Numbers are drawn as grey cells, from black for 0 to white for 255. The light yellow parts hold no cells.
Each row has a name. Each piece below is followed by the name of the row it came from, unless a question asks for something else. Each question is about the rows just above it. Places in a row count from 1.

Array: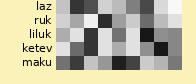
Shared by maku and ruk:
[203]
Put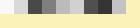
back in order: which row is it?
laz
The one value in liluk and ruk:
[225]
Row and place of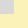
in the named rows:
laz, 8
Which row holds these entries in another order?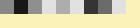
ketev

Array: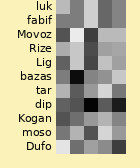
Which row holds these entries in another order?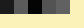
dip
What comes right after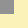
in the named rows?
[199]
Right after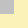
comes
[160]
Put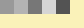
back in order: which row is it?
moso
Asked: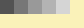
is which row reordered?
moso
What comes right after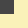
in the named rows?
[193]
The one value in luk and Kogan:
[132]

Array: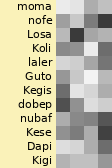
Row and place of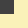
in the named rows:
Kese, 4
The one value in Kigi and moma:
[192]
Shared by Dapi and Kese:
[173]
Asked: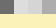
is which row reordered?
Dapi

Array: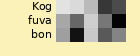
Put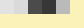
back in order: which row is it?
Kog
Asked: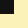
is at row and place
bon, 2
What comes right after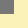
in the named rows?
[4]

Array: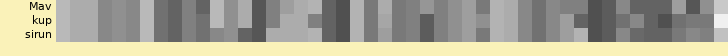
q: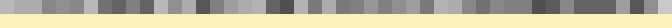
Mav
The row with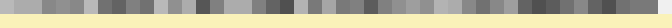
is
kup
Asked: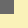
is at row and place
sirun, 42
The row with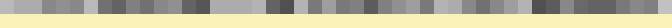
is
sirun
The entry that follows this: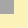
[121]

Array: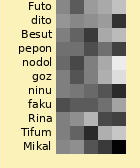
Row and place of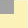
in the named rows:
faku, 5
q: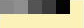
Mikal
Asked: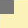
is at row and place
ninu, 2
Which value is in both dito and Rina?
[143]

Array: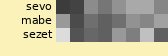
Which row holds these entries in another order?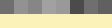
mabe
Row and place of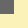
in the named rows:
sezet, 3
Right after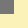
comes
[146]
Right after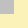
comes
[96]
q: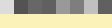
sezet
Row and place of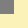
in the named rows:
sezet, 6

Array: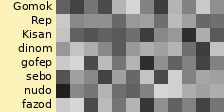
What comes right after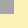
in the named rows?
[160]
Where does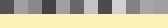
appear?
sebo
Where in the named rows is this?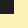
nudo, 1
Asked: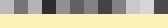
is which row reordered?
gofep
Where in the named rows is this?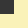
fazod, 7

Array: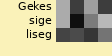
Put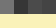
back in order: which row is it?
liseg
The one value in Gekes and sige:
[171]
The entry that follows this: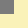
[184]
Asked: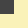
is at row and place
liseg, 1
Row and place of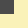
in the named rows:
liseg, 2
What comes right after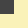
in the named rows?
[75]

